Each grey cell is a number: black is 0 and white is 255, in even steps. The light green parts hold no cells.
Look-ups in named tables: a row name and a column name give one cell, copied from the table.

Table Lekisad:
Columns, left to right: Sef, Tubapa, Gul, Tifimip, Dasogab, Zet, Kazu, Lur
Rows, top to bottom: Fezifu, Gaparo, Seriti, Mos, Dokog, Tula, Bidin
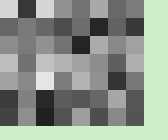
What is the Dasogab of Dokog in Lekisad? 179
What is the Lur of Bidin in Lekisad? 84
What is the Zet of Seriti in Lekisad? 171
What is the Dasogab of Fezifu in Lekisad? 115
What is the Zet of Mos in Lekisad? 141
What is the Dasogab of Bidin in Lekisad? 157
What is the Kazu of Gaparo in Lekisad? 98
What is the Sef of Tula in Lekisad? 60
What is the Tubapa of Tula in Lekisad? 129
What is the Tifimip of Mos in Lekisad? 179
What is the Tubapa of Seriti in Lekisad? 123
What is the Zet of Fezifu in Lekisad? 169
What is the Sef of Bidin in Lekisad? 67
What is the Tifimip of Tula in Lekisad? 92
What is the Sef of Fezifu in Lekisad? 214

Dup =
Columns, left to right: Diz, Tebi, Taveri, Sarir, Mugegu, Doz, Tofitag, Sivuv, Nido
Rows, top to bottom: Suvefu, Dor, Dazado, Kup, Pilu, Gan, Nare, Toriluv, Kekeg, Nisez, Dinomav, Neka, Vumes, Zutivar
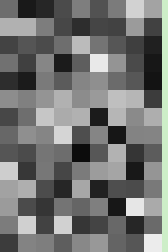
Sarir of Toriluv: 213
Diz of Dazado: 67
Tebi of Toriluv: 143
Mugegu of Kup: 94
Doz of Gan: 154
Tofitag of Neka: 23
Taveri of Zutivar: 126
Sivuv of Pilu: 87
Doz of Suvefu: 82
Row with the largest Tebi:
Vumes

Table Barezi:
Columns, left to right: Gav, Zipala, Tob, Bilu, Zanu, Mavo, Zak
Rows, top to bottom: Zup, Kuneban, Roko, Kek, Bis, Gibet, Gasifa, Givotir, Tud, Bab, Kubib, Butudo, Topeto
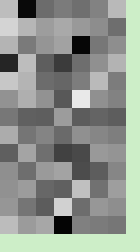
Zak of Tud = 148
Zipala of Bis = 180
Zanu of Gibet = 233
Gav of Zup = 189
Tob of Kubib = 103
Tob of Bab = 154
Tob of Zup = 108
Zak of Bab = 134
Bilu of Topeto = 4
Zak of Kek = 179
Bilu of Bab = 163
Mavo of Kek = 144
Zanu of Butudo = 109
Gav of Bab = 143
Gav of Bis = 199
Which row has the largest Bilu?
Butudo

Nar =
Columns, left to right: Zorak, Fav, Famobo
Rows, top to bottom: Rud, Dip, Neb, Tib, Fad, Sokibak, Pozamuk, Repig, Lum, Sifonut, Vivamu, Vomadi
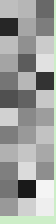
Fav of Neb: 144
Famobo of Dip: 125
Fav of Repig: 153
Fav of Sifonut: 219
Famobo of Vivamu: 244
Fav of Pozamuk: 137
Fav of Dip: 166
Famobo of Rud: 104
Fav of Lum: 197

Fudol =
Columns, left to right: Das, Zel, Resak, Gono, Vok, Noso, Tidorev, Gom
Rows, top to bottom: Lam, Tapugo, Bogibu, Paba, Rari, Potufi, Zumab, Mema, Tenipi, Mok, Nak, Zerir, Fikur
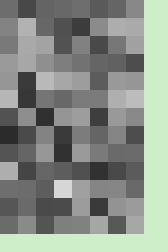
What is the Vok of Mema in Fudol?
124
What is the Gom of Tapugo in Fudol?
170
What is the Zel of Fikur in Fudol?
138
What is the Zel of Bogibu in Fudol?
169
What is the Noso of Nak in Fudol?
133
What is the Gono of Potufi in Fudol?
104
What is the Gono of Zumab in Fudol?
149
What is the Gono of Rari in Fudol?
167
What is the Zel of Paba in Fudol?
167
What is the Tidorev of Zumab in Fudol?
153
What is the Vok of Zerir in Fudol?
156
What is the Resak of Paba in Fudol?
143
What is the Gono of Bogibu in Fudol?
82
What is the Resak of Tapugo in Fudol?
103
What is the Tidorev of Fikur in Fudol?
88

